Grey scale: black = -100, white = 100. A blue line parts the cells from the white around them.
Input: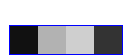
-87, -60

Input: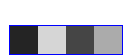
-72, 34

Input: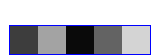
-52, 66

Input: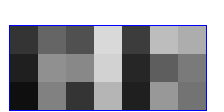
-59, -10

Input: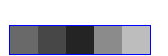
-18, 48

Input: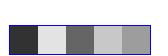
-61, 23
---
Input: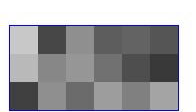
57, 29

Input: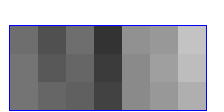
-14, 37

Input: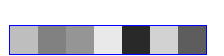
49, -27

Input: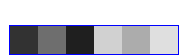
-61, 75

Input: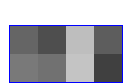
-21, -50

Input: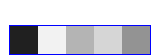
-75, 15

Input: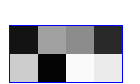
-85, 84

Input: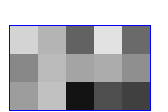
66, -50

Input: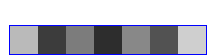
46, 62

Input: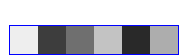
87, 36
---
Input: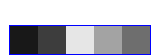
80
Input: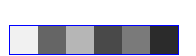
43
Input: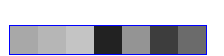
54
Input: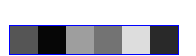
24
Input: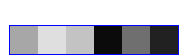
53
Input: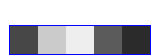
87
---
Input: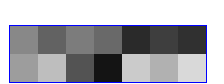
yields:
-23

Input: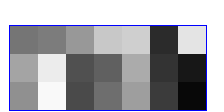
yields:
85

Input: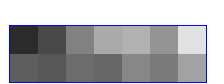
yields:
-43

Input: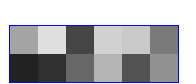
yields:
75

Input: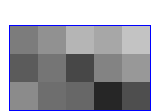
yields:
-8

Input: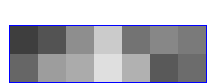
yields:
-35
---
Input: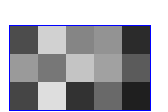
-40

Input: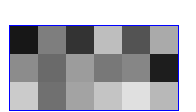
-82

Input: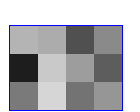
41

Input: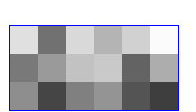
76

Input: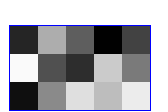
-71

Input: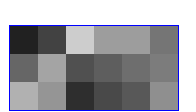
-74

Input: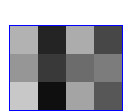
40

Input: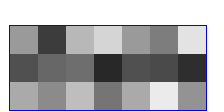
21
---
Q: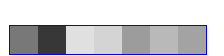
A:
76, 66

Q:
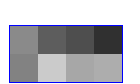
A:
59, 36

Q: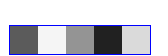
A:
92, 71

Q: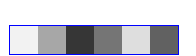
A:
90, 74

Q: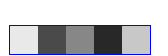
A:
83, 57

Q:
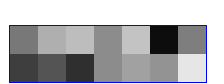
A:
80, 53

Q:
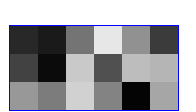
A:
81, 64

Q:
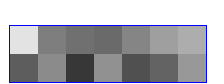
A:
78, 36

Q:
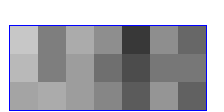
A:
56, 45
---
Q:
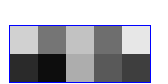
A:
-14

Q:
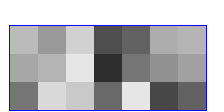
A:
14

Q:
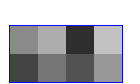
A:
-64

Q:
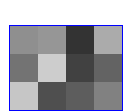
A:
-49

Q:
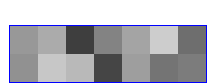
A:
61

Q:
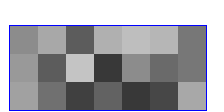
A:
-17

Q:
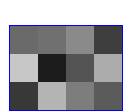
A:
-34

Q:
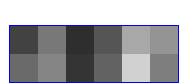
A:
32

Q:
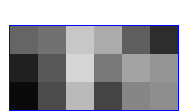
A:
28

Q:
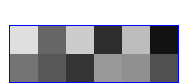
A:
48
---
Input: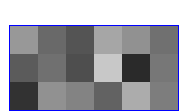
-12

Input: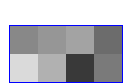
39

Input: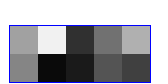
-92

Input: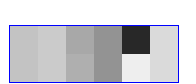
59

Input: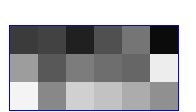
-31

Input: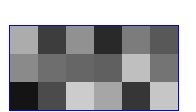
-14

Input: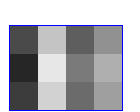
81

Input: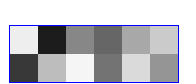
48
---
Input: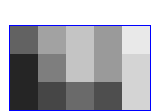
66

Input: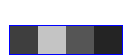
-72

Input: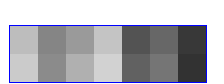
-61

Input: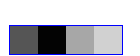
64

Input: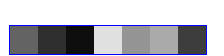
-52

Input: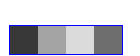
-14
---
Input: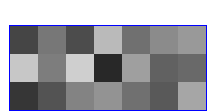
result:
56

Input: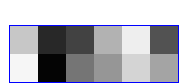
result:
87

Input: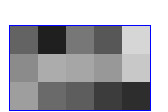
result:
57

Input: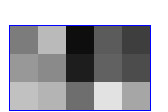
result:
51

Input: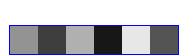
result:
38

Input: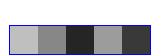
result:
22

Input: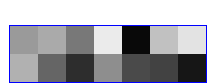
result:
78

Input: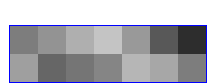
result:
43

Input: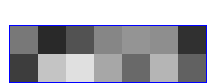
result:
54

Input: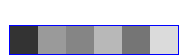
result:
44
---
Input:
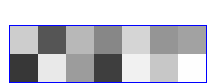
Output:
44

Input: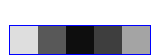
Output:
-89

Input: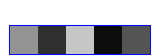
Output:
55

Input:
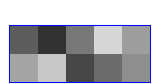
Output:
-6

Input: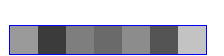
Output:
-1

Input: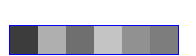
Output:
-13

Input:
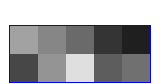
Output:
-17

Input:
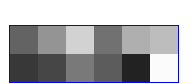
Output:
65

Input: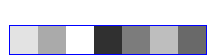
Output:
100
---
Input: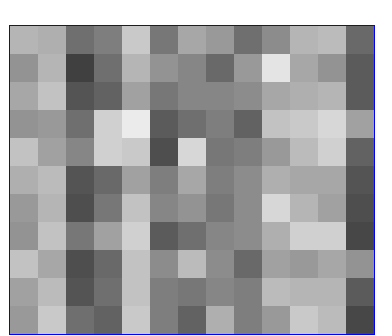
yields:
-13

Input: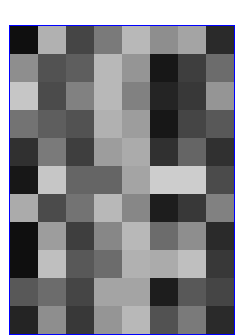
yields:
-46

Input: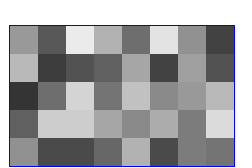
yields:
84

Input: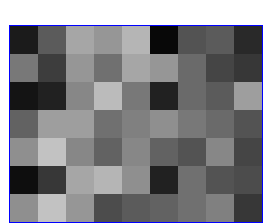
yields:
30

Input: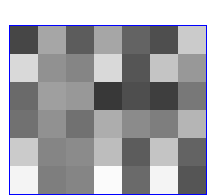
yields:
-28

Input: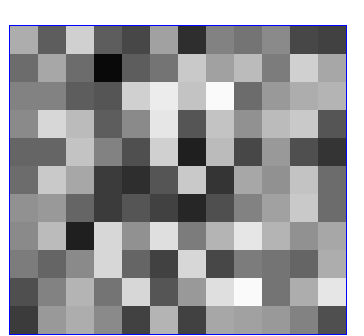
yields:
63

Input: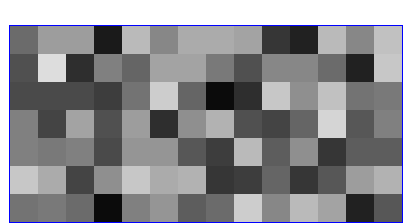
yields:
23
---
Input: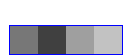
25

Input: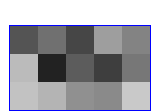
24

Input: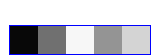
16

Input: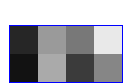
-6

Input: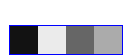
-20

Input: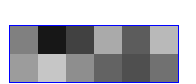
-28

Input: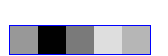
74
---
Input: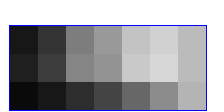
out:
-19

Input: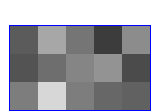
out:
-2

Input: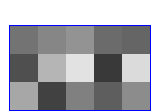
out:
0

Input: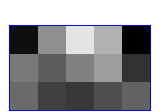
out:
-56

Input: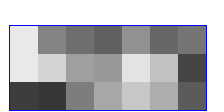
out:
56

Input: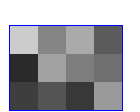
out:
-34
